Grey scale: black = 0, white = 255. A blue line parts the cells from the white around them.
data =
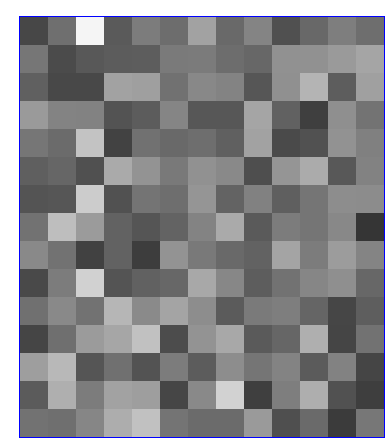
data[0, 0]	71
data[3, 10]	63
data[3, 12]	115
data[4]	[118, 107, 195, 66, 113, 105, 110, 96, 162, 74, 81, 146, 128]
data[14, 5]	116
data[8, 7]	105
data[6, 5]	110
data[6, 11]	141
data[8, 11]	156
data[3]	[154, 131, 130, 83, 92, 133, 87, 87, 165, 97, 63, 143, 115]
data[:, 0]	[71, 118, 96, 154, 118, 95, 84, 114, 137, 73, 112, 69, 158, 91, 114]
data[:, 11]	[126, 154, 93, 143, 146, 88, 141, 136, 156, 143, 70, 69, 130, 81, 59]
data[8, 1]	114
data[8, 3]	98
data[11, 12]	114
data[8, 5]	147
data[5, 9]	149
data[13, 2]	124
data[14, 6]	107
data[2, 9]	144
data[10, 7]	91
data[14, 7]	107
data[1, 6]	123
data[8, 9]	164
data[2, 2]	72
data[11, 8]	90
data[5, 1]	102
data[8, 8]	98
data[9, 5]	103
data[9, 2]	209
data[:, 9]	[80, 145, 144, 97, 74, 149, 95, 124, 164, 114, 126, 102, 131, 126, 79]
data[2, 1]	72
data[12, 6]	92

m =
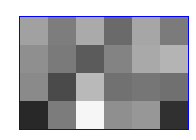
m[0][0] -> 161
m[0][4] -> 166
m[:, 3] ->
[106, 131, 113, 143]
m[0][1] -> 125
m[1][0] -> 143
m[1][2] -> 91

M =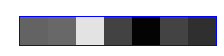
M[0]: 99
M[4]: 3
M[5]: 67

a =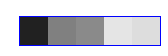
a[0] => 33
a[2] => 138
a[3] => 229

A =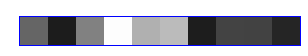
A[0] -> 101
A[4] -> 176
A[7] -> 67
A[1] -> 28

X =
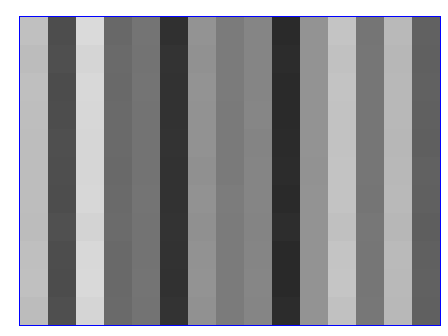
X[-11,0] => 192
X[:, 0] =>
[192, 188, 191, 190, 189, 189, 189, 188, 191, 192, 188]
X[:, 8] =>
[133, 133, 133, 134, 132, 133, 133, 132, 133, 134, 133]
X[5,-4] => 195
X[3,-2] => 184
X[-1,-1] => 96
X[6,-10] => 50
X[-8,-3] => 118
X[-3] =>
[191, 77, 216, 105, 115, 50, 146, 123, 133, 41, 147, 196, 118, 186, 96]
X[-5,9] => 42
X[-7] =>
[189, 79, 214, 106, 115, 51, 146, 122, 132, 43, 147, 194, 118, 183, 95]
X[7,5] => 51
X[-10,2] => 213
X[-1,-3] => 119
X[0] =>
[192, 77, 218, 104, 116, 48, 147, 123, 133, 42, 147, 196, 117, 185, 97]
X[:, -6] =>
[42, 44, 42, 42, 43, 44, 42, 45, 41, 41, 44]
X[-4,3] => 107
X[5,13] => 184
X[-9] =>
[191, 76, 216, 105, 116, 50, 147, 123, 133, 42, 147, 195, 118, 184, 97]
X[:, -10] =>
[48, 51, 50, 50, 51, 50, 50, 51, 50, 49, 51]
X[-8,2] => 215
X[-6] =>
[189, 78, 214, 105, 115, 50, 144, 122, 133, 44, 146, 195, 118, 184, 97]
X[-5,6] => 146
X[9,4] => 116
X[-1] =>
[188, 79, 213, 106, 115, 51, 145, 123, 133, 44, 147, 193, 119, 184, 96]
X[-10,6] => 145
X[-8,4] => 115

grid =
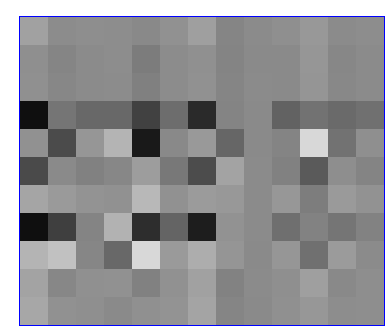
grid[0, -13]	161
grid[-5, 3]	145
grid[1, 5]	140
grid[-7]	[145, 75, 150, 180, 25, 137, 153, 102, 138, 132, 216, 114, 143]
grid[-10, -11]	139
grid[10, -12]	145
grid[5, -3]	90
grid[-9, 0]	144
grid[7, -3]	130
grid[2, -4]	138
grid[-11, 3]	141
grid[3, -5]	138
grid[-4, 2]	132
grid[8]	[180, 193, 134, 104, 216, 154, 173, 149, 138, 150, 112, 155, 139]
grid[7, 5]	100
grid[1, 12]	139
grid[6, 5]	145
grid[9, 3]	145
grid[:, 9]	[143, 138, 138, 98, 132, 129, 151, 111, 150, 143, 144]
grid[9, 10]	159
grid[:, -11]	[142, 139, 139, 104, 150, 129, 147, 132, 134, 144, 143]
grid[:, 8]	[139, 138, 139, 138, 138, 139, 139, 139, 138, 139, 138]
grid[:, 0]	[161, 143, 144, 15, 145, 74, 165, 15, 180, 163, 167]
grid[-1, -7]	164
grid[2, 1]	135
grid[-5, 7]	152
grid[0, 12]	141
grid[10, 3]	138
